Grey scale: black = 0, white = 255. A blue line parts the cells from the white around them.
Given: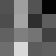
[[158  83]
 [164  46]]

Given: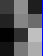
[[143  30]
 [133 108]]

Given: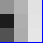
[[180 226]
 [174 228]]

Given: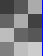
[[ 87 171]
 [172  65]]

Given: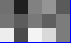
[[ 31 129]
 [ 92 121]]

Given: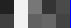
[[242 119]
 [242  97]]
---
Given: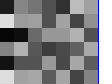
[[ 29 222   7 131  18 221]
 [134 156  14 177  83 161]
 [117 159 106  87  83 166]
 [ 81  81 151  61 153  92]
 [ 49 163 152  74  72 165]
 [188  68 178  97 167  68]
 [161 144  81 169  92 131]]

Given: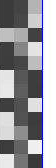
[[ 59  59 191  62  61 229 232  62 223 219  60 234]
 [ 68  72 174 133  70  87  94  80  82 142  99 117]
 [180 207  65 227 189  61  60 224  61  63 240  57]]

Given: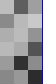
[[189 138 174 185 155 136]
 [ 94 185 187 170  49 152]
 [159 201 147  83 140  44]]

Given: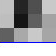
[[194 190  96]
 [ 36  21 169]
 [ 79  95 201]
 [201 163 166]]

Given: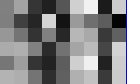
[[128 127 151 171 118 179]
 [163  64 116 175 158 174]
 [ 53  37  51 129  52 116]
 [ 32 212 129  43  34  46]
 [ 86  19  39 114  93  96]
 [208 154 183 165 207 176]
 [241 111 169 187 240 194]
 [ 27  93  57  70  33  58]
 [204   4  97 211 205 203]]

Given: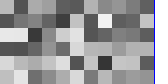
[[186  84 232  83 216 191]
 [ 83 118 231  81 185 228]
 [171 131  57 101 172 111]
 [159  99 137 147 195 140]
 [ 94  62 206 108 222 173]
 [ 89 194 226 216  83 217]
 [179  87  85 182 196 122]
 [137 242 100 180  53 184]
 [149  94 128 156 197 143]
 [124 101 121 178 194 156]
 [ 96 195  93 180  92 148]]
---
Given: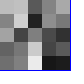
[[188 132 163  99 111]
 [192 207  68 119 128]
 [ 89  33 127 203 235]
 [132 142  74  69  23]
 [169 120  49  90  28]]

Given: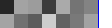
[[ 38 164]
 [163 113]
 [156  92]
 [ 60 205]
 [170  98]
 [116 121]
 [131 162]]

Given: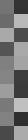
[[116 107 169  84 128 132 157 121 130  73]
 [ 51 185  76 168 164  60  59 192  47 171]]

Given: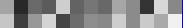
[[164 198]
 [ 40  62]
 [105 152]
 [ 91 212]
 [206  68]
 [ 99 108]
 [118 141]
 [104 136]
 [166 205]
 [139 139]
 [ 51 202]
 [216 169]
 [136 241]]

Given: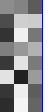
[[141  76  51 127  56 226  54  44]
 [131 207 240 152 227  32 237 244]
 [ 91 204 119 178 122 155  93 101]]

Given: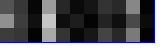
[[ 83 144  60]
 [ 55  61  54]
 [  6  16   3]
 [156 198 168]
 [ 39  14  52]
 [ 10  29   8]
 [ 21   4  23]
 [ 51  35  68]
 [ 41  15  40]
 [135  73 122]
 [  3  11   2]]
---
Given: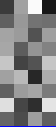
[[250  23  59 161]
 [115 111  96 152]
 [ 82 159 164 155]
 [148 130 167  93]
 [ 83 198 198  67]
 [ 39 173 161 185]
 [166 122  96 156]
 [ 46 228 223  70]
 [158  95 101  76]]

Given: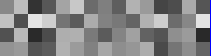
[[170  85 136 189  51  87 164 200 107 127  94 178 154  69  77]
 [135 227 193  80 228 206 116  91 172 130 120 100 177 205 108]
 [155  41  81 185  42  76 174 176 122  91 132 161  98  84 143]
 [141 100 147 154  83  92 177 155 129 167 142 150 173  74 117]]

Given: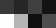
[[ 64  19  56  38]
 [ 16  77 254 180]]

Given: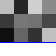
[[207 138 190  37]
 [114  71  57 119]
 [ 50 191  15 101]]

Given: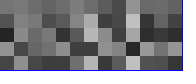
[[107  98 117 120 109 100 109 125 109  92  73 147 105]
 [ 99  67  83 129 121  77  90 133 172  63  72 192  53]
 [ 57  45  36 138 106 121  51  89 183 139  64 166  45]
 [115 149 147  71 102 113 142  63  62 145 131  40 152]
 [ 79  54  69 143  71  61  62 112 181  57  92 192  82]]

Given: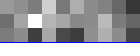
[[103  54 154 143 125 207 120 174 140 130]
 [123 102 111 164 253 180 166 136 140 186]
 [140  68 124 140  62 168  73  61 143 175]]

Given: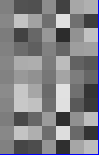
[[167 176 128  82  80 141  65]
 [112  61 135 195 162 111 223]
 [146 194 124  66 103 152  44]
 [158 161 129 108  95 129 101]
 [ 98  87 134 172 174 124 188]
 [125 102 130 153 145 119 164]
 [112  52 139 199 166 106 225]
 [ 89  57 133 200 193 111 224]
 [145 190 125  72 102 155  46]
 [105  51 136 196 175 109 221]
 [166 189 129  70  77 148  47]]
